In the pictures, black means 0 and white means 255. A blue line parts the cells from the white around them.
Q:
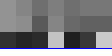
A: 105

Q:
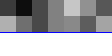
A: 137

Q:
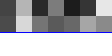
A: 104

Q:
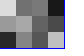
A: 168

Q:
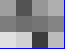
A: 111

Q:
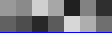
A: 215

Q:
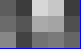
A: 170

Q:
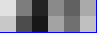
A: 163
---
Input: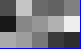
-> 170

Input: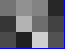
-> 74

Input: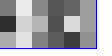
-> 172

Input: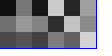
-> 72

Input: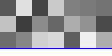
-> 109

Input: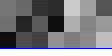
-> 14
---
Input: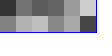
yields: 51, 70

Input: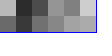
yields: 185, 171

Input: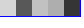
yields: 214, 53

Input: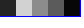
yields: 36, 7

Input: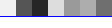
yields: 241, 111

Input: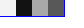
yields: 243, 88

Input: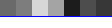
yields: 106, 55

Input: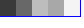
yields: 58, 244
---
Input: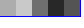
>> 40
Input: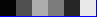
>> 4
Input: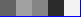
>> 43
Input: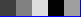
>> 2
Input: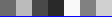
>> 41
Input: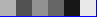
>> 23
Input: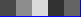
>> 50
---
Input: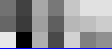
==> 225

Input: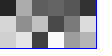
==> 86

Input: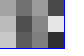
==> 155

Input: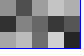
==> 196

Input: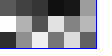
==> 23

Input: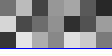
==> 89

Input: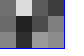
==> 91
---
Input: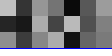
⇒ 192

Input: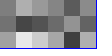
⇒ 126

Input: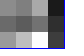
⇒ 140

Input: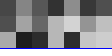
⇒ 71

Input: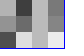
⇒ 179

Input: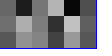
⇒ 103

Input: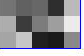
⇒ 116

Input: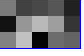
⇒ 123

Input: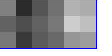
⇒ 128

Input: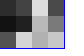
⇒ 45
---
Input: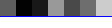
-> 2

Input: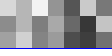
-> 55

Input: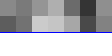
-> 52

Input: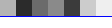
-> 43

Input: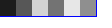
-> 28

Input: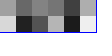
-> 27
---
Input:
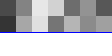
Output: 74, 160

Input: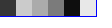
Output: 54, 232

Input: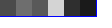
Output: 75, 26

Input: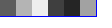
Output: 93, 162

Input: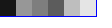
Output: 22, 229

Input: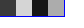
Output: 58, 172

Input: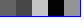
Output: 99, 147
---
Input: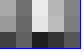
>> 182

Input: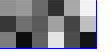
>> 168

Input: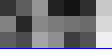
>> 46

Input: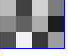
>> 209

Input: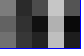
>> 198

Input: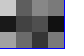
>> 135
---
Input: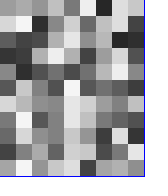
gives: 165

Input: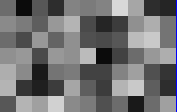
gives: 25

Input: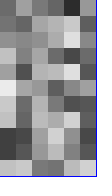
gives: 115

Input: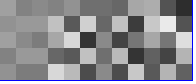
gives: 89

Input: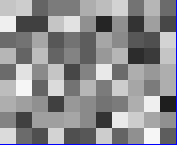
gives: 144
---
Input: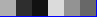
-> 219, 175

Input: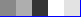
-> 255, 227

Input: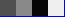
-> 239, 137

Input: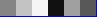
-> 245, 195

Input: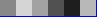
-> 213, 184

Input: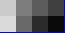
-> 218, 203
